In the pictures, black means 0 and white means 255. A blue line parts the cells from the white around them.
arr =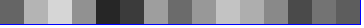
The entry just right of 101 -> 180
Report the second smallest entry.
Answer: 59
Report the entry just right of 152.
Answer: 195

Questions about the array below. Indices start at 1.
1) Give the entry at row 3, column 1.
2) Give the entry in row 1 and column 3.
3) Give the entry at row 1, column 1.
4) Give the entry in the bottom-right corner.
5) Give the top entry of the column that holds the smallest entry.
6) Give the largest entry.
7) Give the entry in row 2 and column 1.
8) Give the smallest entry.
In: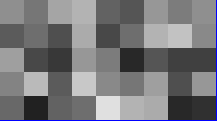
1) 159
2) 165
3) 143
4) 48
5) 118
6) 224
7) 91
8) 33

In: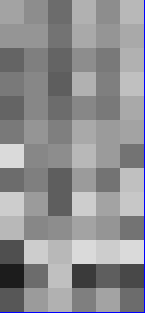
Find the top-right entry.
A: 184
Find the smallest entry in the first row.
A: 108
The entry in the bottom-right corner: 108
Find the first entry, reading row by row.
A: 163
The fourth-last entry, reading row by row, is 177
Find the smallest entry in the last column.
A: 72
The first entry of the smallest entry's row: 28
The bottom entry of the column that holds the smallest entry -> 87
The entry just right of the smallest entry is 108
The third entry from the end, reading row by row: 127
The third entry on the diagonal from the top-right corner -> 141
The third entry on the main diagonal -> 100
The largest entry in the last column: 218
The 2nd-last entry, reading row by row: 163
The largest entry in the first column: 218
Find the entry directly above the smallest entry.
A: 79

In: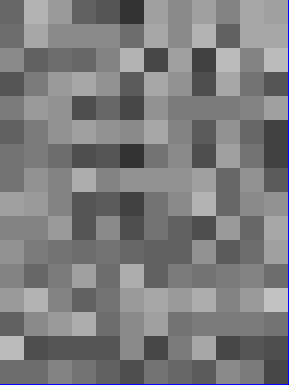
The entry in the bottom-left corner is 109
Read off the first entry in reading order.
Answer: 103
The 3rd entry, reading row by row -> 154
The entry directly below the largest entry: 115
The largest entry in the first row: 179
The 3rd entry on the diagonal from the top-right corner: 187
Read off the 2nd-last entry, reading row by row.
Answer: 123
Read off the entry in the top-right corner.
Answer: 160
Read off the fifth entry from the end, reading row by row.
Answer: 103
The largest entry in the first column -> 187
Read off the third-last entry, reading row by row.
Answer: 138
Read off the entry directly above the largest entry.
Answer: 109
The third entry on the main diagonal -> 109
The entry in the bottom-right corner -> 71
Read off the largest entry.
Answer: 194
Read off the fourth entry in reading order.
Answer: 97

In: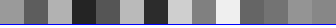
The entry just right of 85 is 186
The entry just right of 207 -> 128
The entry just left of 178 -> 93

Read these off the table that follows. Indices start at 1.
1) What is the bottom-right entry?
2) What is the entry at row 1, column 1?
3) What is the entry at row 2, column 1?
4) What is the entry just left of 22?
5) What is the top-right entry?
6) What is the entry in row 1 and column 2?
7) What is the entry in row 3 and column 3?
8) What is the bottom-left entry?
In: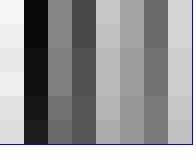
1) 193
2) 245
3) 239
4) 226
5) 213
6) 9
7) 128
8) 220

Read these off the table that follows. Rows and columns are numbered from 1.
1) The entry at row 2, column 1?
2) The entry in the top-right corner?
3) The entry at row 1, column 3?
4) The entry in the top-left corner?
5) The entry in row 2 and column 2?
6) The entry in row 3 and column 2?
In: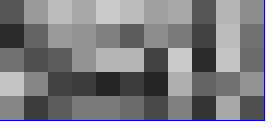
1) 44
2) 141
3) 188
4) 86
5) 100
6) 80

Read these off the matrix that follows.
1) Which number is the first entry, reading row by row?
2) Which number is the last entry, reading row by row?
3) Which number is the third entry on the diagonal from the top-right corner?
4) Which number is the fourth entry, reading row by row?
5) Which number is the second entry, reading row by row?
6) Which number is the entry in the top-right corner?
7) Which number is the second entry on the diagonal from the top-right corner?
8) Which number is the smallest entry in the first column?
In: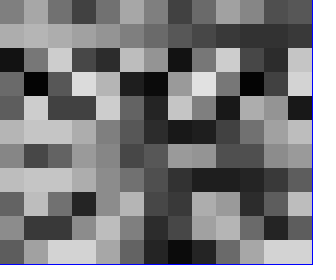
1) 127
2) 211
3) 71
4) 65
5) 167
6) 87
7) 50
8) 18

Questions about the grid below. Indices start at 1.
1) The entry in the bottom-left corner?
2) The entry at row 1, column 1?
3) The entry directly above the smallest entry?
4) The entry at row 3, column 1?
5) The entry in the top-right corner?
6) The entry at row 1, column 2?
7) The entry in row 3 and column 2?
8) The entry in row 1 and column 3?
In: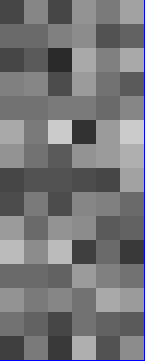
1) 63
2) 70
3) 128
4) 70
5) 162
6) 134
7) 90
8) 70

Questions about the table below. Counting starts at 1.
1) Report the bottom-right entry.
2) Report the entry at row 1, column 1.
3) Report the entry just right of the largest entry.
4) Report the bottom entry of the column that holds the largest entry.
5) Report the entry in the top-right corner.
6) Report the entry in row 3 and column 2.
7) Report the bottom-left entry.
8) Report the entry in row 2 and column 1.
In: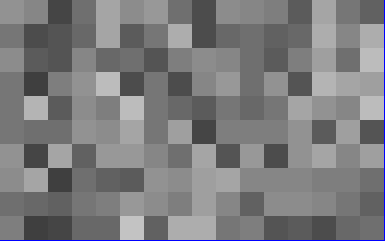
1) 111
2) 146
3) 97
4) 195
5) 97
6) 91
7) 126
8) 118

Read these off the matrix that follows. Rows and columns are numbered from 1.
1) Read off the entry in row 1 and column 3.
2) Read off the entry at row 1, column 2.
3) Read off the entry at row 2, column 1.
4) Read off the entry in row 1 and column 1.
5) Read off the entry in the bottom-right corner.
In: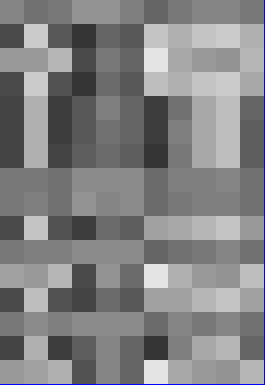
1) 120
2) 113
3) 74
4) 133
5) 182

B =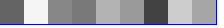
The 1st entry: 100
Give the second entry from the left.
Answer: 245
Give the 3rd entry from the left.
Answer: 135
